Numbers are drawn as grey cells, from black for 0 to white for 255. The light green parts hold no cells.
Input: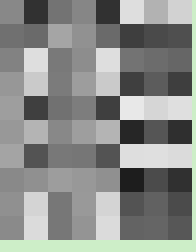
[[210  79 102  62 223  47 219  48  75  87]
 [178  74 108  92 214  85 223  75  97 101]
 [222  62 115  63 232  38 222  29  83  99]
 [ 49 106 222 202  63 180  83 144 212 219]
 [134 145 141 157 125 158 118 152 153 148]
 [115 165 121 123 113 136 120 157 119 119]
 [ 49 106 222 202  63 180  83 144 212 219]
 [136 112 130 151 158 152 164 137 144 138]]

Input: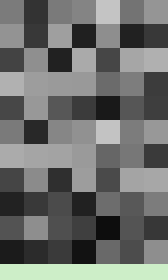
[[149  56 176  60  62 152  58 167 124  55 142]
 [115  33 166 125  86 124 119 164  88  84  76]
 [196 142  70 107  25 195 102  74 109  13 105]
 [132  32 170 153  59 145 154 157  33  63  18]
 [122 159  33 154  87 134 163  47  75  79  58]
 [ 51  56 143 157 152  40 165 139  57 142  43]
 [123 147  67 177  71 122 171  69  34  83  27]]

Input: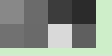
[[ 43  95]
 [ 60 217]
 [107 106]
 [136 113]]

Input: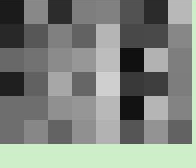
[[184 135 126 125 131  98]
 [ 43  73 178  62 181 147]
 [ 82  72  16  57  18  85]
 [129 181 189 207 184 178]
 [126  98 151 102 150 144]
 [ 44 128 139 167 144  99]
 [136  87 114  97 110 135]
 [ 27  40 104  31 110 110]]

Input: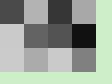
[[168  17 128]
 [ 54  83 202]
 [179  99 171]
 [ 74 202 203]]

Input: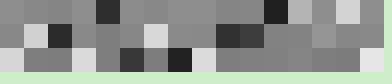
[[142 137 230]
 [211 135 124]
 [142 149 126]
 [180 131 132]
 [ 32 130 129]
 [134  61 128]
 [133  49 126]
 [141 137 219]
 [142 138  33]
 [136 216 125]
 [140 135  56]
 [ 46 126 126]
 [141 137 218]
 [133  43 125]
 [136 209 126]
 [142 136 213]]

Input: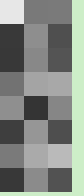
[[122  79  84 168 134  78 186  82]
 [121 142 136 164  52 150 170 139]
 [231  57  56 114 143  62 122  56]]
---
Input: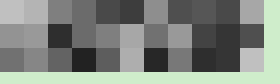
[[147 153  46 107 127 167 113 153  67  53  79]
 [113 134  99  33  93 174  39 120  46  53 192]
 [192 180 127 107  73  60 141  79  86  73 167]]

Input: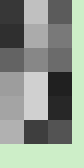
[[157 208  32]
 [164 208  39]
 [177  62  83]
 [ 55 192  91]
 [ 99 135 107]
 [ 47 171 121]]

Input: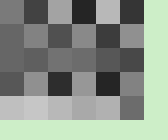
[[ 87 144  45 151  37 130]
 [102 130  80 137  60 144]
 [102  95 114 108  87  72]
 [122  66 163  37 184  53]
 [191 198 184 169 177 108]]

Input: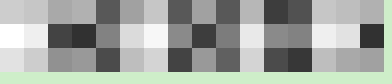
[[255 239  67  49 130 219 247 138  61 124 233 138 130 239 226  49]
 [226 205 145 153  75 190 212  67 153  96 212  75  55 190 169 161]
 [205 198 169 177  88 161 198  88 161  88 183  61  81 198 190 177]]

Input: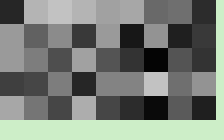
[[167 117  70 173  70  44  10  90  31]
 [154 125  78 161  84  51   4  84  51]
 [ 63  70 125  38 131 131 194 111 147]
 [154  97 139  57 154  23 147  31  57]
 [ 38 180 194 180 161 167 105 111  44]]

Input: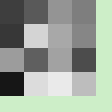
[[ 62  89 148 126]
 [156  95 162  76]
 [ 55 212 168 134]
 [ 22 220 234 189]]

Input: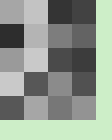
[[166 195  52  66]
 [154 201  74  60]
 [ 87 166 119 147]
 [ 45 180 125  99]
 [201  87 139  81]]
